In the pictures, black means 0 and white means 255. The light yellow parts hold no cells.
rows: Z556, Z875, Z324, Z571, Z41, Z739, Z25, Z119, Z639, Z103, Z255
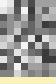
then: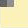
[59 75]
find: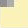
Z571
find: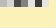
Z739
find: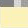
Z255

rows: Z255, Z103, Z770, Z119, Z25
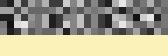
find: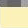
Z25
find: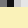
Z770
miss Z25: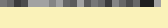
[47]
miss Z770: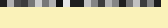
[148]

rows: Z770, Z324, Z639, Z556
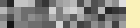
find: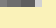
Z556
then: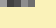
[158  65]

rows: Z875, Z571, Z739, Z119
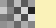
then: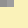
[106 172]
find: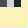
Z571
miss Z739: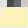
[121]
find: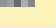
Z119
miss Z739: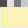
[106]

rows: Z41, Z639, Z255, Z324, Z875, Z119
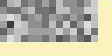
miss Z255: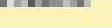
[130]
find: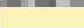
Z639
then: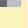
[143 143]
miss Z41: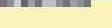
[175]

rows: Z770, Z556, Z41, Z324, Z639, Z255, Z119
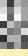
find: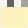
Z41
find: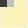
Z324

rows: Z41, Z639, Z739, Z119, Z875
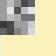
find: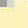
Z875
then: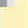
[ 86 189]
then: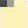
[158 201]
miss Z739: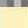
[173]
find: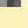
Z41
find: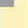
Z119
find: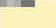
Z739

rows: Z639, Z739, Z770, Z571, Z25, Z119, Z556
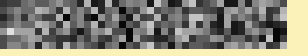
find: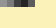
Z25
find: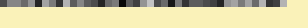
Z556
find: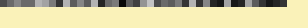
Z571

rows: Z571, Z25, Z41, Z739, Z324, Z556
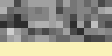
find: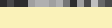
Z739
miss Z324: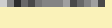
[145]
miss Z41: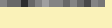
[88]
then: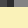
[145 132]
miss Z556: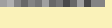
[60]

